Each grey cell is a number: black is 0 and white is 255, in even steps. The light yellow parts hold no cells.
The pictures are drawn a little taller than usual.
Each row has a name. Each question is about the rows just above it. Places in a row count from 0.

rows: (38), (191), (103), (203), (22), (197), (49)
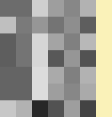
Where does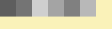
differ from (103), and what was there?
2, [214]
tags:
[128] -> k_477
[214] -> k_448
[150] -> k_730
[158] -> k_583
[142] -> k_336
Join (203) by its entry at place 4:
k_730
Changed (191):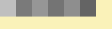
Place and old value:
5, [94]
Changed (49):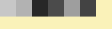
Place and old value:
3, [82]
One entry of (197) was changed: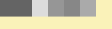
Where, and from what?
3, [158]

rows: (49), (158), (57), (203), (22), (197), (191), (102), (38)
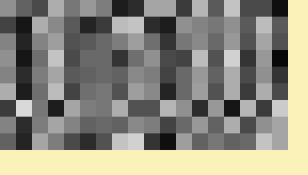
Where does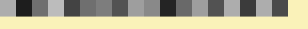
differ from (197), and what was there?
6, [119]
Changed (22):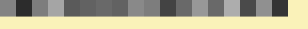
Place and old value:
13, [98]
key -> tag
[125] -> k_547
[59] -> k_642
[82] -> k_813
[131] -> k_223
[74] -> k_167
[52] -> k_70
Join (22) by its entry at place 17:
k_70
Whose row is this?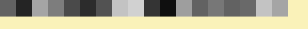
(38)
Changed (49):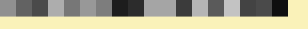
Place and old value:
15, [74]
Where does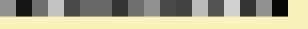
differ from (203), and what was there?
16, [152]

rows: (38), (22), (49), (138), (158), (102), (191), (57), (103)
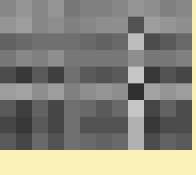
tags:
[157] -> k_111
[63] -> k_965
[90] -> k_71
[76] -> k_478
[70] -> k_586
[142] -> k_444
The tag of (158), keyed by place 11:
k_586
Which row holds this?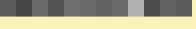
(103)
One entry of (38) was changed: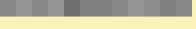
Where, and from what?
4, [120]
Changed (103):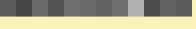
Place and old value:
7, [105]
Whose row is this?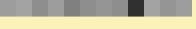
(102)

